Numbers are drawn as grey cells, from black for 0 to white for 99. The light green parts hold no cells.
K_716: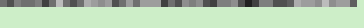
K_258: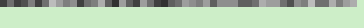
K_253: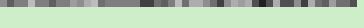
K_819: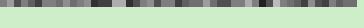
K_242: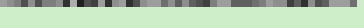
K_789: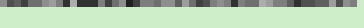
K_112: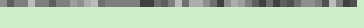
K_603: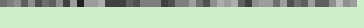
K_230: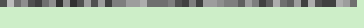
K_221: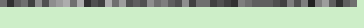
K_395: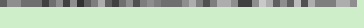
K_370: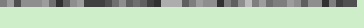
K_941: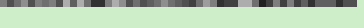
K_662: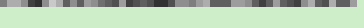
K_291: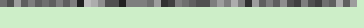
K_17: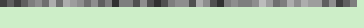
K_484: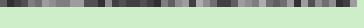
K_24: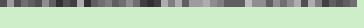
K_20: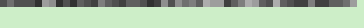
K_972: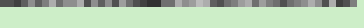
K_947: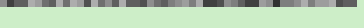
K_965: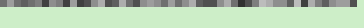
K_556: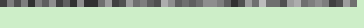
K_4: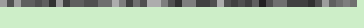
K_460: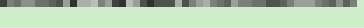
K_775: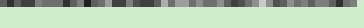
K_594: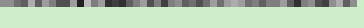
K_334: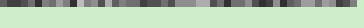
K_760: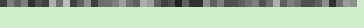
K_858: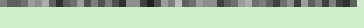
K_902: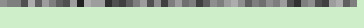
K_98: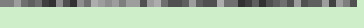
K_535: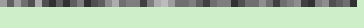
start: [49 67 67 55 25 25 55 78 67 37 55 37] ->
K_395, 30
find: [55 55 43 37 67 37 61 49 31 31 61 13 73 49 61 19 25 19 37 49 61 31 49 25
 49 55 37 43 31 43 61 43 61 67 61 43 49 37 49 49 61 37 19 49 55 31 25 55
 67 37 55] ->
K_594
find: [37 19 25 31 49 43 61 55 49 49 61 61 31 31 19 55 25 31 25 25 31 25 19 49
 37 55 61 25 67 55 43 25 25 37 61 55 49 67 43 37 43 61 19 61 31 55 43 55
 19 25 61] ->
K_484

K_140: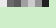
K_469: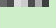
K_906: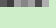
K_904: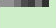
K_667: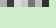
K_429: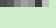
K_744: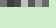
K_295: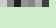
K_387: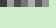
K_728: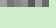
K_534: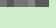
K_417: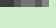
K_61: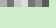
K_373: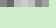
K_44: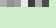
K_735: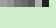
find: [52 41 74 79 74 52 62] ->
K_373
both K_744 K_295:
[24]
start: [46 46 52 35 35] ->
K_534, 2

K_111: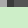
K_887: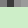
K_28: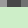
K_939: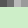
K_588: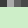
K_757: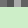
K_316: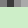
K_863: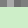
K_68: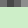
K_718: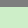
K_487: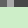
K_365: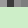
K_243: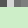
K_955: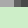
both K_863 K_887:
[49]
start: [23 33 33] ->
K_111, 1
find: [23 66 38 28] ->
K_588

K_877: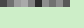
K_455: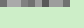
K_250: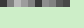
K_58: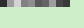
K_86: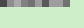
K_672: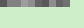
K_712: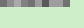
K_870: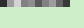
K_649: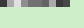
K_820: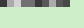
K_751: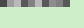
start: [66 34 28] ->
K_820, 7
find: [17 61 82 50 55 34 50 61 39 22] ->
K_870
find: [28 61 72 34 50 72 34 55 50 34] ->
K_751
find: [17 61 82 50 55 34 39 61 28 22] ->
K_58
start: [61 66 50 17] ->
K_877, 2

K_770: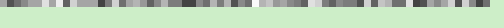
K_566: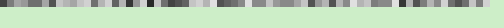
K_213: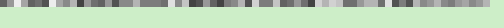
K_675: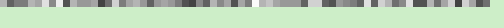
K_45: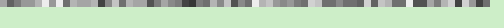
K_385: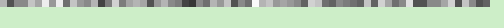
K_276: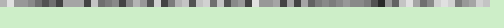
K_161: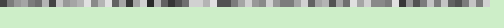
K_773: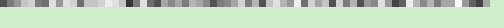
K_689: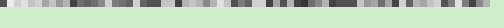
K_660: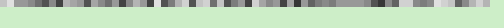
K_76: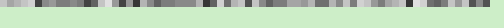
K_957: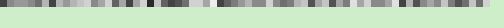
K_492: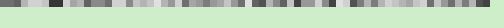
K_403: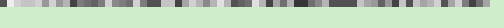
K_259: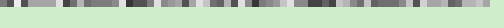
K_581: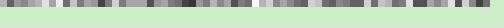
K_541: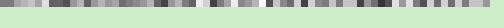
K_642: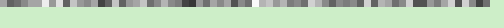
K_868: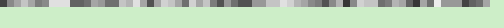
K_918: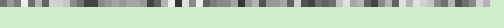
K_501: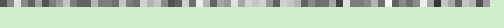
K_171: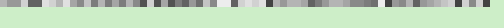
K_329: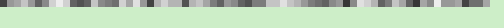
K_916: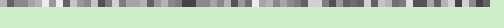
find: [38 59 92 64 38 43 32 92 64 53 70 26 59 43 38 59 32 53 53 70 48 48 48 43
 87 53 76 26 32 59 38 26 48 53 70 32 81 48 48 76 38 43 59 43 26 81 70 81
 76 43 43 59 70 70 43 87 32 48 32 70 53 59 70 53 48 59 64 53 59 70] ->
K_213
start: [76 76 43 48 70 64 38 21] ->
K_868, 52
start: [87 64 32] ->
K_868, 19
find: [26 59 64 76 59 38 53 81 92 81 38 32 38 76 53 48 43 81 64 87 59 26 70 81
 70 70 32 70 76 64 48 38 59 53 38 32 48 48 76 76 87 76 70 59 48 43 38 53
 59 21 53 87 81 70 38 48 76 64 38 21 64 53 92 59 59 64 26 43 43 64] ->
K_329

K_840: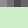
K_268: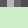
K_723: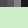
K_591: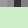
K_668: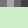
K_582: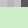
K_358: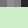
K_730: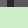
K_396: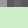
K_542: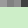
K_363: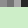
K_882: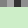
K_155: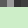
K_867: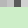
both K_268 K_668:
[40]
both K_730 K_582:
[35]
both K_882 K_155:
[20]
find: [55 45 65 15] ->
K_363
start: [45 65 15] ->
K_363, 1
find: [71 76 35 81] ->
K_867
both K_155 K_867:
[35]

